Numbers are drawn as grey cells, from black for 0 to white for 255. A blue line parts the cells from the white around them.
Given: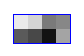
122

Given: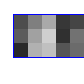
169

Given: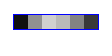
207

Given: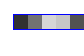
214

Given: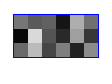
97

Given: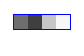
198

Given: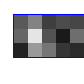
62

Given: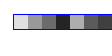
107
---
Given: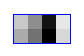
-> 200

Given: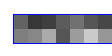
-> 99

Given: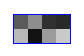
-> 90

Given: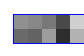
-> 144

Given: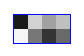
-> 26

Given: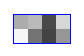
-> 172

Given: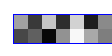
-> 161

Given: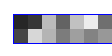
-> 38
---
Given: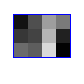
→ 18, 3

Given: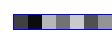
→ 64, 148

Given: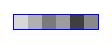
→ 216, 137

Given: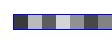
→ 58, 131

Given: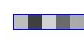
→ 189, 170

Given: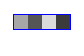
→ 167, 59

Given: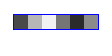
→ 73, 139

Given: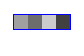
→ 160, 65

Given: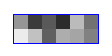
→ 150, 129
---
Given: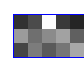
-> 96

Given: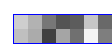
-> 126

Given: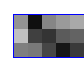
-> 99

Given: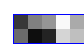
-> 191

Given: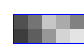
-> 228

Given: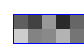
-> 117

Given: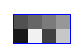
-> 199
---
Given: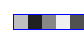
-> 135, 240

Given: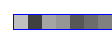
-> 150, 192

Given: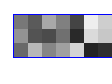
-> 112, 238

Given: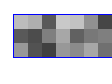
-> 167, 201

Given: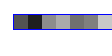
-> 171, 200

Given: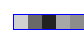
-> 34, 209

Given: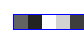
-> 253, 253

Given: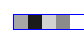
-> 209, 254
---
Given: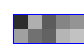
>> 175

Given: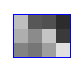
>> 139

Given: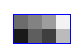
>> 130

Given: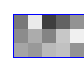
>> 172

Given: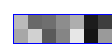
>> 105

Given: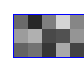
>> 176

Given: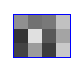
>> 224
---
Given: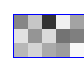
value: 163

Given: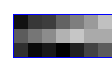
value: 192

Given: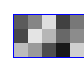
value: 120

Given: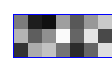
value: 201

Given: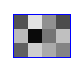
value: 76

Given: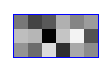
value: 156

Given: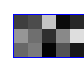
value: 40

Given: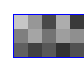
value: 58

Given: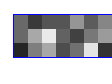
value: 134
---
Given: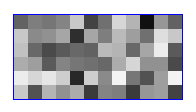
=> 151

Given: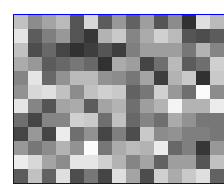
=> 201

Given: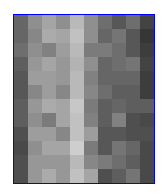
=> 94

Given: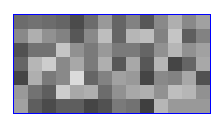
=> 153

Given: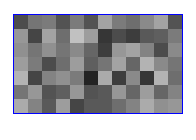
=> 171

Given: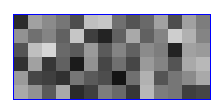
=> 118

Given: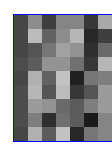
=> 39
